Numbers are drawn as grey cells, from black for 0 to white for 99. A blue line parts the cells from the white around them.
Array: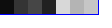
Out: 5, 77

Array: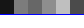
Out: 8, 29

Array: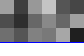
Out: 62, 12

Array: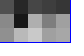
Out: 31, 65

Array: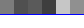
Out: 48, 56

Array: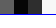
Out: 37, 96

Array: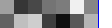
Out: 62, 70
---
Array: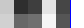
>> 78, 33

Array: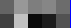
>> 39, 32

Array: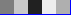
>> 49, 68

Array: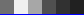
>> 43, 13

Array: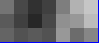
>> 45, 52

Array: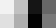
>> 94, 47
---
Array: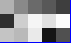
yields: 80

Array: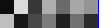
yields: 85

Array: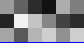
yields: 94

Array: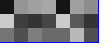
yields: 24

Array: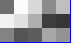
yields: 87

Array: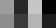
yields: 15

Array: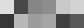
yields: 28

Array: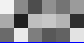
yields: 12

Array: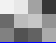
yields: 73
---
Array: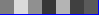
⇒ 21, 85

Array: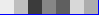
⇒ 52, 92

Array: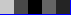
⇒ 0, 78

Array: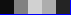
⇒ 81, 81

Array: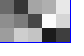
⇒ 27, 97

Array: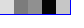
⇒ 56, 86

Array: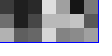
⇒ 72, 86

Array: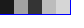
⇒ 20, 83
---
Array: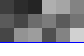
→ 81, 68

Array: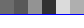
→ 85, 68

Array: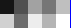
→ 99, 92

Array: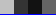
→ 75, 39

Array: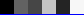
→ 96, 76

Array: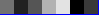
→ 88, 69

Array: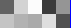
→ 98, 86
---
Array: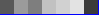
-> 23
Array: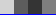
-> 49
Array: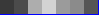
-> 33
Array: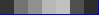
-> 17
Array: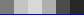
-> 15
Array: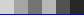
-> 15
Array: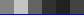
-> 26
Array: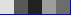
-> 42
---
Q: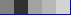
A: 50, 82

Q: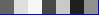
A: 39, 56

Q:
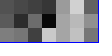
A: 32, 46

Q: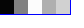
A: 2, 81

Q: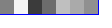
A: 50, 56

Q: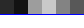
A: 16, 34

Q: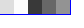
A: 86, 57

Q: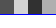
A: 32, 68

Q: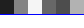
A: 12, 69
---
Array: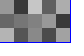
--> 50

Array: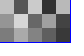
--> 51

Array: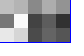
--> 53

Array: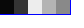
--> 53

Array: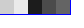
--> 39

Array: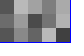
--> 49
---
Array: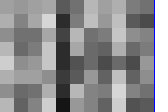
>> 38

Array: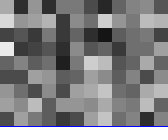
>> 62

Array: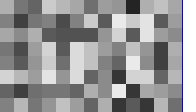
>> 71

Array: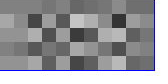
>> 57

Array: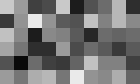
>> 46
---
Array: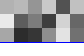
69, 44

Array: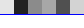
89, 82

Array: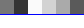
46, 35

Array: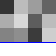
20, 80

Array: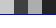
78, 14

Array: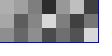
68, 84
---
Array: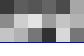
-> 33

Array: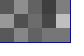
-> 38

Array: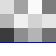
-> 97

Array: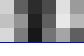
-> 17

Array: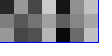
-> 27

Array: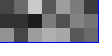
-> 78
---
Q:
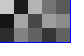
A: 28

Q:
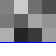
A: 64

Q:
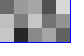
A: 77

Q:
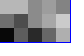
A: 54

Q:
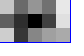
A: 0

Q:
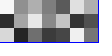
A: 90
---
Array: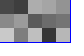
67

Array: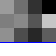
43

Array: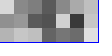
53

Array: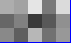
89

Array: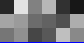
71

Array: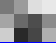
60
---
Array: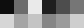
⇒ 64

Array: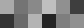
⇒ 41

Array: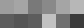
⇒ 33

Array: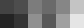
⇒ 20

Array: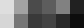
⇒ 46

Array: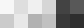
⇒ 90

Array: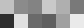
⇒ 87

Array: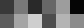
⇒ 64

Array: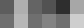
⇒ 71
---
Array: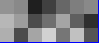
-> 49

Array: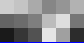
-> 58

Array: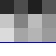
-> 12

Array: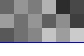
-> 17

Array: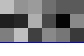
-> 35

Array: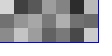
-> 17

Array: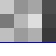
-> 64

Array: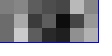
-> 72
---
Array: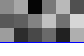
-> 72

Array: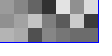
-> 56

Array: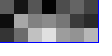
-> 39

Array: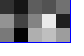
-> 32

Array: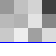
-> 82

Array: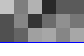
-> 35

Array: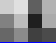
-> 37
